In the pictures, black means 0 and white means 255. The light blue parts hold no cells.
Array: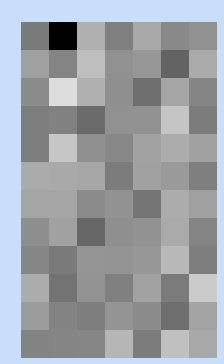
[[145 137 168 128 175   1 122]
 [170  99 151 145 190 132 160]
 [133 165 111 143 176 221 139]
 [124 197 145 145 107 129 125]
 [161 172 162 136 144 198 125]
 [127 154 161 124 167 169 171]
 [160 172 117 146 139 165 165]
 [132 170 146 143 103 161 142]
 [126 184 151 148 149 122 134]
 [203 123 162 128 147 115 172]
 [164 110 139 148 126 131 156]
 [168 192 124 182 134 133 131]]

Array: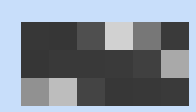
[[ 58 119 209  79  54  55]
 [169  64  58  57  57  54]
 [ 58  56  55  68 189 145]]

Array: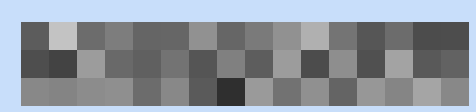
[[ 77  76 108  86 116 176 145 122 102 145 102 101 125 108 195  92]
 [ 98  89 163  80 142  76 156  93 128  85 115  96 105 156  67  78]
 [136 165 133 151 100 144 114 154  47  90 136 108 143 140 132 136]]

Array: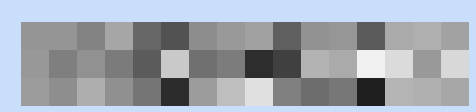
[[162 175 170  91 150 146  95 161 153 141  82 103 166 131 149 149]
 [216 153 219 241 170 179  64  45 124 112 201  91 123 145 127 152]
 [167 176 180  31 119 109 128 224 190 156  44 117 144 174 142 156]]

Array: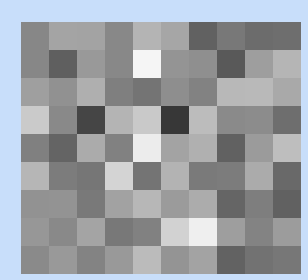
[[110 108 120  97 166 180 136 163 164 135]
 [181 158  89 143 148 245 136 153  95 135]
 [169 185 184 130 142 116 127 175 145 159]
 [110 140 138 188  55 201 180  69 137 202]
 [190 155  97 176 163 236 129 171 100 128]
 [105 171 124 122 179 116 212 118 124 182]
 [ 97 126 101 172 155 183 162 121 147 146]
 [156 131 158 239 210 129 120 164 137 151]
 [119 114  98 163 148 187 153 131 153 138]]

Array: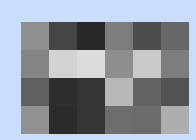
[[104  77 125  40  69 143]
 [125 201 142 220 211 133]
 [ 82  99 184  53  46  96]
 [174 107 109  53  43 145]]

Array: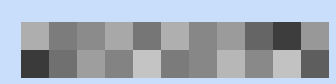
[[152  61 101 155 135 175 118 168 139 124 174]
 [ 94 194 137 183 135 123 196 131 158 112  58]]

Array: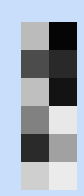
[[  5 187]
 [ 41  76]
 [ 19 191]
 [232 129]
 [161  42]
 [235 207]]
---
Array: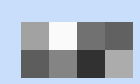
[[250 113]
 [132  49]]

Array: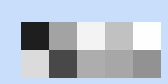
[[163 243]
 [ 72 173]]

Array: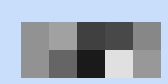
[[161  64]
 [101  26]]

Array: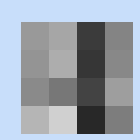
[[166  59]
 [173  54]]

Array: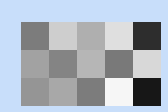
[[206 175]
 [132 182]]

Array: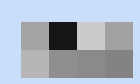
[[ 21 203]
 [143 138]]

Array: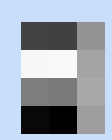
[[ 65 147]
 [249 164]]

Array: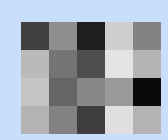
[[143  30]
 [116  79]]

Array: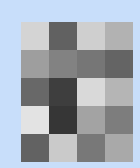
[[ 97 207]
 [130 118]]
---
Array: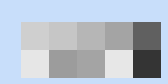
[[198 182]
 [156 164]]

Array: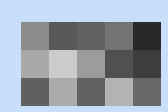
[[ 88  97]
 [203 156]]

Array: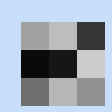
[[189  55]
 [ 22 204]]

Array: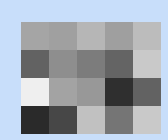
[[160 182]
 [142 124]]

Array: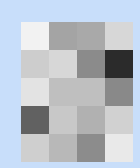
[[164 169]
 [215 139]]

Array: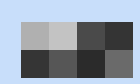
[[195  74]
 [ 86  43]]

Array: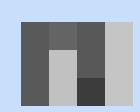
[[100  88]
 [193  88]]
